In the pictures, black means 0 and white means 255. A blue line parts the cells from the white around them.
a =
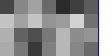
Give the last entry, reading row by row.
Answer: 106
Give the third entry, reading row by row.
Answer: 162
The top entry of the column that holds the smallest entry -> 42
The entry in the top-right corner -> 92
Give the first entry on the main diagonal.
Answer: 70
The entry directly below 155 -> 183
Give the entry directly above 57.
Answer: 78
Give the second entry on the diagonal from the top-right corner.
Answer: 211

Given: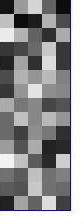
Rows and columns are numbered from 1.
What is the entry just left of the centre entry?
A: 120
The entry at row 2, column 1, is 192
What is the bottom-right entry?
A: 63
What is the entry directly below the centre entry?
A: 135
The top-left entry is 20
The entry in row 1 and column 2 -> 155
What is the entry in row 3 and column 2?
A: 178
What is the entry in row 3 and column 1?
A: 235
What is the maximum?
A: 242
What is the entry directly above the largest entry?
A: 155
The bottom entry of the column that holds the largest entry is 34
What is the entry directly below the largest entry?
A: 113
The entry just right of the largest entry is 192
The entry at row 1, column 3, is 213
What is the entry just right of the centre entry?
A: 70

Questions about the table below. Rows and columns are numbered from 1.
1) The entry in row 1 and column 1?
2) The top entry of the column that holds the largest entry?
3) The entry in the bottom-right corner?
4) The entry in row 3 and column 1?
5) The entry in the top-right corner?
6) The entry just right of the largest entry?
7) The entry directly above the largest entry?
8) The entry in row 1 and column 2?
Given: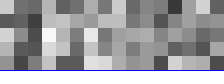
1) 203
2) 181
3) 76
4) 211
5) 97
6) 181
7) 189
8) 112

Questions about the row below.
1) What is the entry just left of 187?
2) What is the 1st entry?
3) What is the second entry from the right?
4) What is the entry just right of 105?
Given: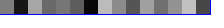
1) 8
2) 125
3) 193
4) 118

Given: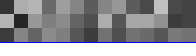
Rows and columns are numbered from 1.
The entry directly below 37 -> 133
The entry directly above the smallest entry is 173
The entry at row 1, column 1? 52
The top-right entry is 67
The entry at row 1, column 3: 180
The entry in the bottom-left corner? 60
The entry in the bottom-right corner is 114
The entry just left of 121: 86
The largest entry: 192
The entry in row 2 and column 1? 180
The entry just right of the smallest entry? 151

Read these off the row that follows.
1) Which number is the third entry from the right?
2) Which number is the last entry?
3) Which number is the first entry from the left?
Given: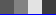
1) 130
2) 61
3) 88

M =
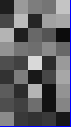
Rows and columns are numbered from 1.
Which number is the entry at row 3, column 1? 180
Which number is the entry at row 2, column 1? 71
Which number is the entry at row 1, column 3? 125
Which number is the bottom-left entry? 139
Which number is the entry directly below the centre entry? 24
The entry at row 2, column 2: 188
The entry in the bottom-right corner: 24
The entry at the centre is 217
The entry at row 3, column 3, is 104
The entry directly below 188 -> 30
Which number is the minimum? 12

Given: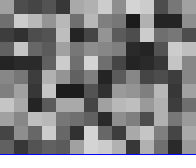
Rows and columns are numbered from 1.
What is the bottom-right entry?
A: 154
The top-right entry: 161
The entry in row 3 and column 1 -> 61
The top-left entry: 161
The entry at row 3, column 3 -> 77
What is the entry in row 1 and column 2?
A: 77
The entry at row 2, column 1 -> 111
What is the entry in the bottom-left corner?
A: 97
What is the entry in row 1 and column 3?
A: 69
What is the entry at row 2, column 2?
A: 204
